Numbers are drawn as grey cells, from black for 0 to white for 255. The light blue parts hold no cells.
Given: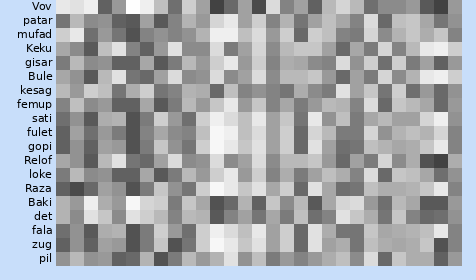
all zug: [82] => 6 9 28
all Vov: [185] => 20 22
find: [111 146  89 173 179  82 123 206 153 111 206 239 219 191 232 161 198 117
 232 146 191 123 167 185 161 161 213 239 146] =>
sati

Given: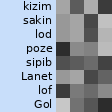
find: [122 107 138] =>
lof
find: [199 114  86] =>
Gol

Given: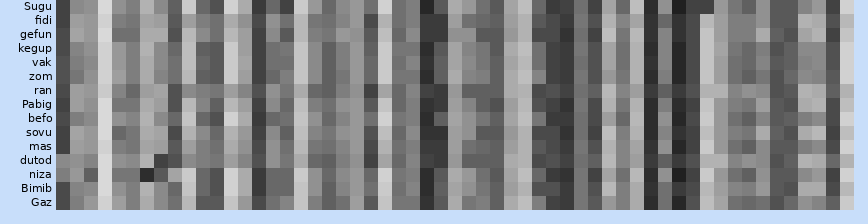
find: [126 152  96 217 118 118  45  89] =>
niza
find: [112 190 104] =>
vak
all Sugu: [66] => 1 17 37 39 46 47 56
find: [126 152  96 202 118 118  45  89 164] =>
kegup
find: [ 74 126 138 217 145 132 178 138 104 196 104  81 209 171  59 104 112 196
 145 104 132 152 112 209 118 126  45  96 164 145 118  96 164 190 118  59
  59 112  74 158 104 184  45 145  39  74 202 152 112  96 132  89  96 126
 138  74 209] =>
befo

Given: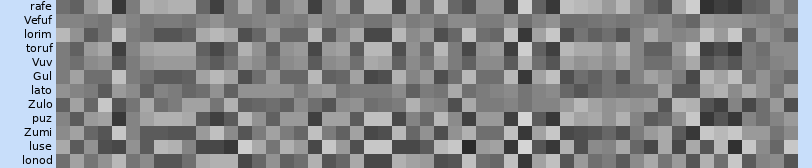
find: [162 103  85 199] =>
Zumi
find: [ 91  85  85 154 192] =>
Zumi
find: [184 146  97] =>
puz
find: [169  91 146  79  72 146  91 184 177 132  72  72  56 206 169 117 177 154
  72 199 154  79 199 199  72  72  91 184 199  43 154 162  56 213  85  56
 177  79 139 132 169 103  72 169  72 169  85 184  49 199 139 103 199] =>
luse
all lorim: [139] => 21 26 44 46

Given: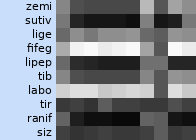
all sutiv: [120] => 1 10
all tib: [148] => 9
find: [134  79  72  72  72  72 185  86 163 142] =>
zemi
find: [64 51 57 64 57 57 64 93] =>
siz

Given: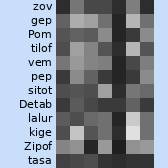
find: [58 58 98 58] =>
Detab
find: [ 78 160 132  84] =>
tilof
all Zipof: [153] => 4 7
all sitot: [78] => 1 3
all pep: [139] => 2 7
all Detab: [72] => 3
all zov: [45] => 1 5 7

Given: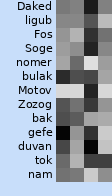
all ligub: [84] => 3
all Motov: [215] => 1 2 4
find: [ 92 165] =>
bak
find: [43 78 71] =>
bulak
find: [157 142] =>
Soge
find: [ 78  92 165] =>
bak

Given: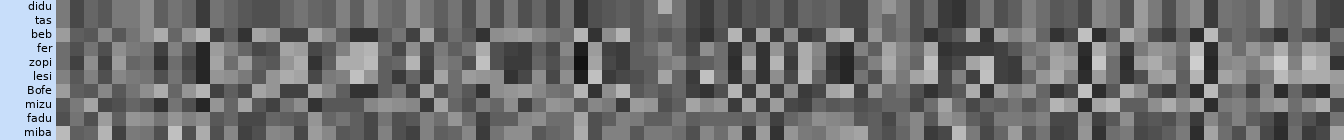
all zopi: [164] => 12 39 66 72 87
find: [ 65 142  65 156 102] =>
zopi
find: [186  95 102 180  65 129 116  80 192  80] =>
zopi
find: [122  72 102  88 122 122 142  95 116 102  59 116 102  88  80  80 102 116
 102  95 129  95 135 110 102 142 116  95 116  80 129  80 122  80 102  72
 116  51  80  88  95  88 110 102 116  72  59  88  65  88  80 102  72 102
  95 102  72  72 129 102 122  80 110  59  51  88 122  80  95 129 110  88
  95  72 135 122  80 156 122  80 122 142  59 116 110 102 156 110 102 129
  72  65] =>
tas
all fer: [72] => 15 19 25 27 36 46 53
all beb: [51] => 14 22 23 31 39 47 63 67 72 88

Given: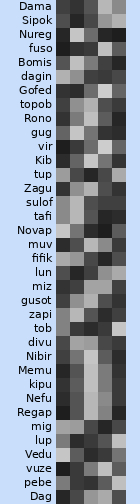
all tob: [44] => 3
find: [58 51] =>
pebe

